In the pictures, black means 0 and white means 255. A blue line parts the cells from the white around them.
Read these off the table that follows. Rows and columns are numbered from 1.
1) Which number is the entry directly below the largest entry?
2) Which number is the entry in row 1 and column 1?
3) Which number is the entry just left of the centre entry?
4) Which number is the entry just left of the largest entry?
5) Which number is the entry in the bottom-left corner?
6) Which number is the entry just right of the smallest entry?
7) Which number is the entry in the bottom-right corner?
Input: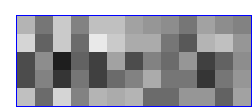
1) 64
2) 180
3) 162
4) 107
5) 192
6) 98
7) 162

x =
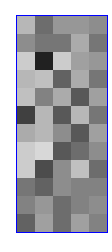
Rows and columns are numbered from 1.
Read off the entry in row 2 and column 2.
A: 118
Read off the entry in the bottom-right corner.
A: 130
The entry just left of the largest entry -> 204
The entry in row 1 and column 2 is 109
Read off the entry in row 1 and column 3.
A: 151
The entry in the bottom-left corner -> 98
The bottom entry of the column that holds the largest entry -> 160
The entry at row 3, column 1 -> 204
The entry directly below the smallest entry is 192
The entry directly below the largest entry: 76
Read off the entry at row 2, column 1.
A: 141
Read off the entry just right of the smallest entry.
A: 204
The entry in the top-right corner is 141
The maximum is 216
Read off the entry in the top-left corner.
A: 183
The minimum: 33

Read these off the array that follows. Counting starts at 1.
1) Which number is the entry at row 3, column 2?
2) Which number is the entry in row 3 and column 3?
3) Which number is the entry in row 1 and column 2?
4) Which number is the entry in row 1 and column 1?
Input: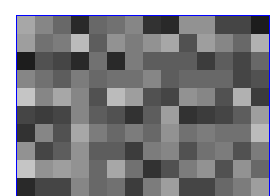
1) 81
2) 69
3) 134
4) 167

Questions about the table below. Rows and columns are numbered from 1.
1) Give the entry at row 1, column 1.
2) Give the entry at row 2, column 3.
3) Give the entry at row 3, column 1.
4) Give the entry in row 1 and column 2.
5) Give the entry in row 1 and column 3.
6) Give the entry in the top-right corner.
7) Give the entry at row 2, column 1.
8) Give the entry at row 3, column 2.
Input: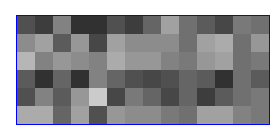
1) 80
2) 91
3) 182
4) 61
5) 130
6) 112
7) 140
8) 130
